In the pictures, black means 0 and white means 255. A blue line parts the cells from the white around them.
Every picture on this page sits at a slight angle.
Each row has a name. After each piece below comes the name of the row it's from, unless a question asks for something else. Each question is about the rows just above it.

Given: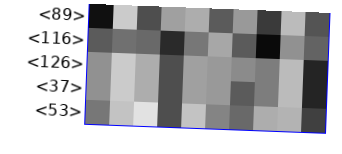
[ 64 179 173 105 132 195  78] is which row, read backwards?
<53>
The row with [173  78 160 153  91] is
<37>

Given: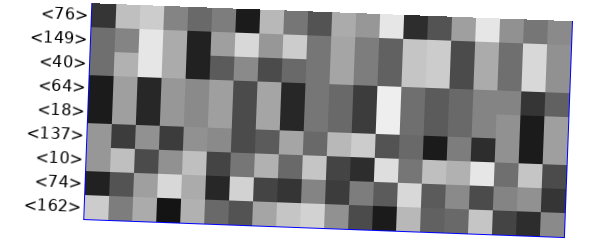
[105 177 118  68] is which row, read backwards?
<10>
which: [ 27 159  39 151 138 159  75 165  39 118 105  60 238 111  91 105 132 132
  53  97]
<64>
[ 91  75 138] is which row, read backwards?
<137>

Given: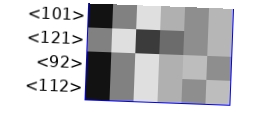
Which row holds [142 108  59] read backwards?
<121>
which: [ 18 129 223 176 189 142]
<92>
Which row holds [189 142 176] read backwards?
<112>

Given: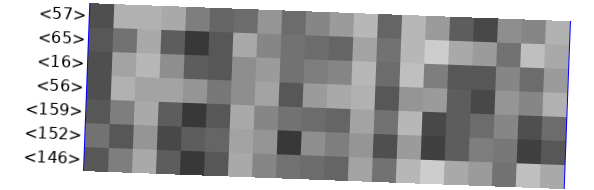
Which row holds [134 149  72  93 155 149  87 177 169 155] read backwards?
<56>
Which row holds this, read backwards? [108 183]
<16>

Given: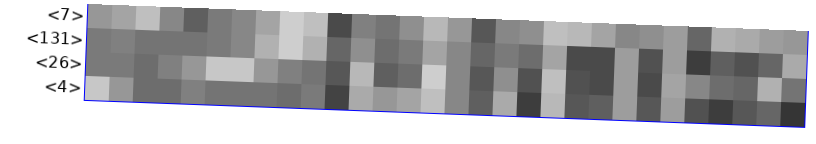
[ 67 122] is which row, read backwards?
<4>
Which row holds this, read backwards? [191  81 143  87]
<26>
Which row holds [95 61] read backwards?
<131>
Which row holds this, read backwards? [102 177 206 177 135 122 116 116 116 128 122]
<131>
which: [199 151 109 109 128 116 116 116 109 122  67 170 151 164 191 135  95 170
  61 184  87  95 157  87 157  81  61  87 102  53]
<4>
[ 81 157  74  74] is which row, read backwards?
<131>

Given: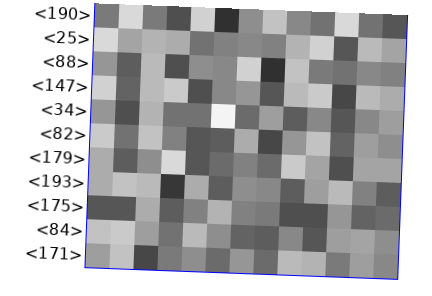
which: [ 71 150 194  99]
<82>
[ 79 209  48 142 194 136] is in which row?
<190>
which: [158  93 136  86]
<34>
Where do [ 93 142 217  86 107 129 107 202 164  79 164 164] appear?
<179>

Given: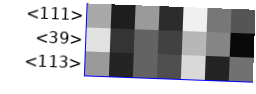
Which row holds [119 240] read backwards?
<111>
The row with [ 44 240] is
<111>
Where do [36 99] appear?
<113>
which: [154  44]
<111>
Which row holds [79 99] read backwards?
<113>

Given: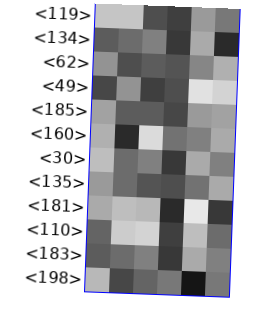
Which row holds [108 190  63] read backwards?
<110>
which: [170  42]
<134>
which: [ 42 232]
<181>
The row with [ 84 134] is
<62>

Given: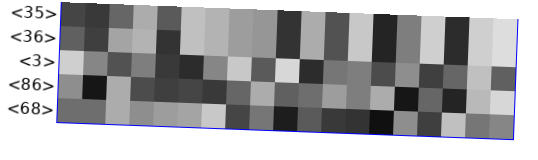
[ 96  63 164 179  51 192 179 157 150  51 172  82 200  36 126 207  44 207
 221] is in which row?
<36>
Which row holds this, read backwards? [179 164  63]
<36>
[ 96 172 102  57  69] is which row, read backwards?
<86>
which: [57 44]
<3>
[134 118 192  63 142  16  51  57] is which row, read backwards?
<68>

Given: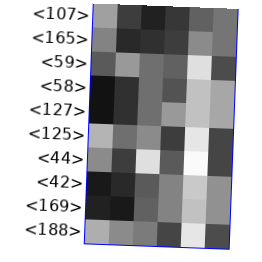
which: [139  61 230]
<125>
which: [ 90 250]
<44>
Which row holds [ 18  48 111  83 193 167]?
<58>
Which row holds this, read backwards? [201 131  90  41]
<42>
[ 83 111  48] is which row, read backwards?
<58>
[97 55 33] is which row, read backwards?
<107>
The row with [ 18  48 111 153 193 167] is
<127>

